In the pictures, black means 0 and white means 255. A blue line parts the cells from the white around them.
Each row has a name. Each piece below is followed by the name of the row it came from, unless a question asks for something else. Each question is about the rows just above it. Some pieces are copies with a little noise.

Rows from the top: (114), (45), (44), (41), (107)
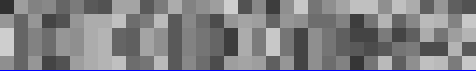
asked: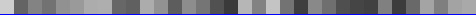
(44)
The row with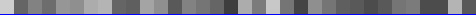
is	(41)
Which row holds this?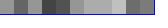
(45)
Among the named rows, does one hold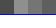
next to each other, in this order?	no
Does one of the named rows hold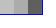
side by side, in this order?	yes

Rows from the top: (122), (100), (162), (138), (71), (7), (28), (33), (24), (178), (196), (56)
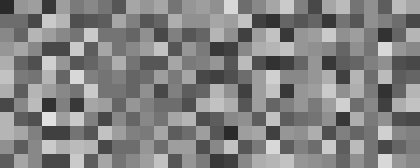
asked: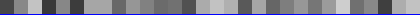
(33)
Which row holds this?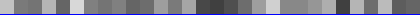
(7)
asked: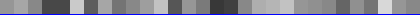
(138)

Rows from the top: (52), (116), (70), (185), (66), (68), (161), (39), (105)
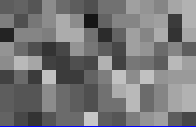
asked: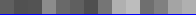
(161)
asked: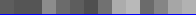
(161)
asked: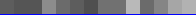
(39)
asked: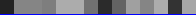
(70)
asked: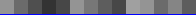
(185)

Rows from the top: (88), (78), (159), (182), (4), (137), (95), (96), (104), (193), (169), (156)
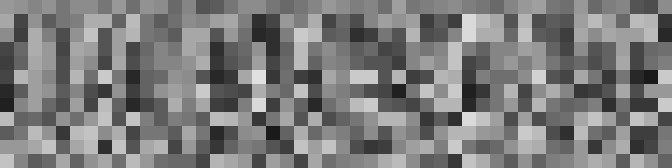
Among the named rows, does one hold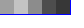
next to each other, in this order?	yes
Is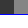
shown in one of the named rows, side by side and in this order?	no
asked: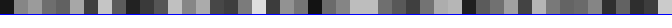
(96)
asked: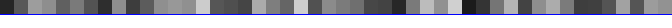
(95)
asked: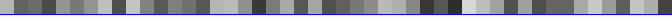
(104)

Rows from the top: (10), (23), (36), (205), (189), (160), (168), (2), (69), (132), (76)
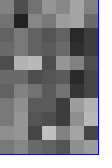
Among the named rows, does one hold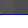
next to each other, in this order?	yes
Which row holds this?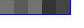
(168)
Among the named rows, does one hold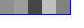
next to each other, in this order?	no

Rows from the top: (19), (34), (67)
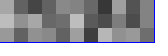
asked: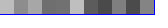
(34)
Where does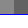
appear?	(67)
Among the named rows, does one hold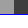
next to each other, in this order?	yes
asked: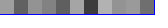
(67)

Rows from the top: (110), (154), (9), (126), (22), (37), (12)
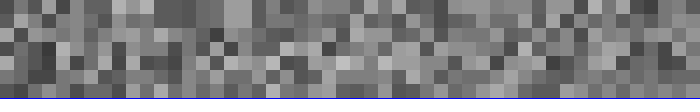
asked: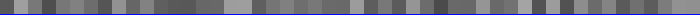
(154)
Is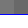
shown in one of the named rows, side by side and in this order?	yes
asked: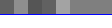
(37)
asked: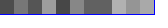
(126)
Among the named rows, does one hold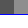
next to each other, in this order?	yes

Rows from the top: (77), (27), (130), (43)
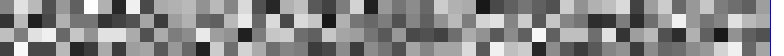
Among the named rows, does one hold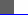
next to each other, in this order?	yes
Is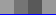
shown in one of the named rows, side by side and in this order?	yes
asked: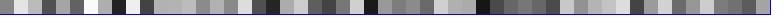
(77)
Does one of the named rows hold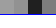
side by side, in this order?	yes
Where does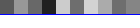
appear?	(43)

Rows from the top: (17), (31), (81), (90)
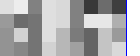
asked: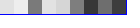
(17)
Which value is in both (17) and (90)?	[217]
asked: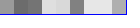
(31)
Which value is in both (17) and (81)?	[223]
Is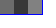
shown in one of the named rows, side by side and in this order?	no

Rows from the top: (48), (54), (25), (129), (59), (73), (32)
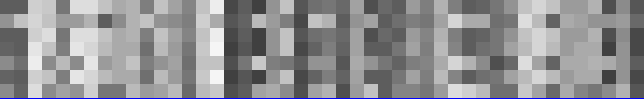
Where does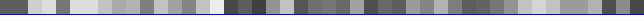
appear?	(25)
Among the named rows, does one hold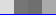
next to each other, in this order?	no
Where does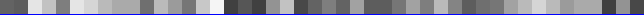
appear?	(129)
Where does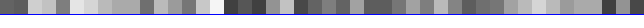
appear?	(73)

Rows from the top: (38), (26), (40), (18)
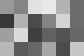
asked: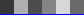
(26)
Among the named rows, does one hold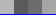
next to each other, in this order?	no
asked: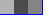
(26)
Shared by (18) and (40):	[103]
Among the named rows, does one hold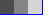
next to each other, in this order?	yes

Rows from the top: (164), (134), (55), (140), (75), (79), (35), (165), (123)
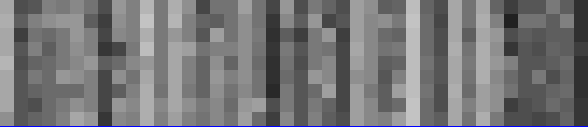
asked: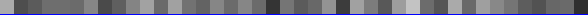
(35)
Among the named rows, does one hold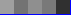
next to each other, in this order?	yes

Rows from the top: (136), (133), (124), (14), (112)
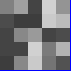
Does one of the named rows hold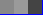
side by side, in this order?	yes
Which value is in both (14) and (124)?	[68]
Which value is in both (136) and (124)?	[68]
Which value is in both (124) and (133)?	[76]
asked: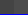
(124)
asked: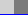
(14)
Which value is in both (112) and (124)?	[136]

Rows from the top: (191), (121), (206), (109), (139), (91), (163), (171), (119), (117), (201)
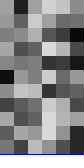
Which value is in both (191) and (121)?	[160]
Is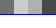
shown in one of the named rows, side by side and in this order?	yes

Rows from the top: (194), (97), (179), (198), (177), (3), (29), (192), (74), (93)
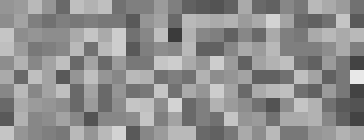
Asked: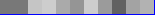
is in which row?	(177)
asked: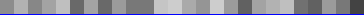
(177)

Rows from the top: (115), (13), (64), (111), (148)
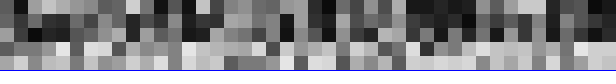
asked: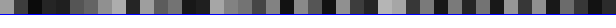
(64)
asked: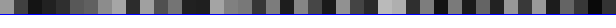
(64)
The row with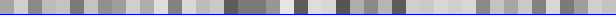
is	(148)

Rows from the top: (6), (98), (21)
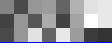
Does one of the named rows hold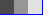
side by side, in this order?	yes
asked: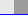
(21)
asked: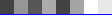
(98)
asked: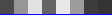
(21)
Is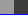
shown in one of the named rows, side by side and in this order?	yes
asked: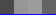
(6)
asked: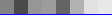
(6)

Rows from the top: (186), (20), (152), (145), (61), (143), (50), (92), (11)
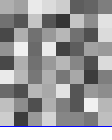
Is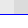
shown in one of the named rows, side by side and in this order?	yes
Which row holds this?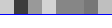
(11)
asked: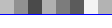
(92)
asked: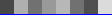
(152)

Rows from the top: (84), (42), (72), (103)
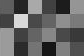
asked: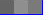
(42)
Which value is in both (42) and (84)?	[65]
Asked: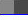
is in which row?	(72)
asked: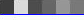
(42)
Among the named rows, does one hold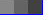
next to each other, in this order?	no
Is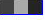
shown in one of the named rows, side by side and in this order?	no

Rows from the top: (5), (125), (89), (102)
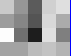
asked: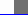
(89)
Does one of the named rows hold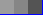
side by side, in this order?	yes

